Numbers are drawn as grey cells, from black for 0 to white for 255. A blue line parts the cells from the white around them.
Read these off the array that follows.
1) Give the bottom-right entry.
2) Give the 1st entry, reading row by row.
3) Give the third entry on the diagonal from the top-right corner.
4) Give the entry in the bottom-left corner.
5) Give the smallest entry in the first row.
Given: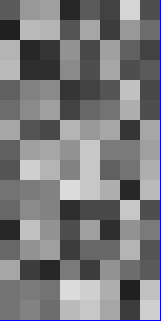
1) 207
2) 90
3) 159
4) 115
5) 39

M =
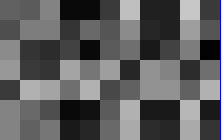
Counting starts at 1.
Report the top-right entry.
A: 58
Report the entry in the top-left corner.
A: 97
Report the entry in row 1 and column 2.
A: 91
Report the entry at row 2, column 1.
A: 78
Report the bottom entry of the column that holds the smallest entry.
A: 52
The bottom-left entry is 131
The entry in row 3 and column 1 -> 139
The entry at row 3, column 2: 52
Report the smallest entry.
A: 3
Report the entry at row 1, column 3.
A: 131
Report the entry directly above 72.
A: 158
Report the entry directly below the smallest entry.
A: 111
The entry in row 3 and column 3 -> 44
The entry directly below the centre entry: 72
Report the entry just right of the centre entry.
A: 38
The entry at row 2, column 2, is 125
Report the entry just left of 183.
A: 25
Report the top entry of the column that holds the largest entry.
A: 199
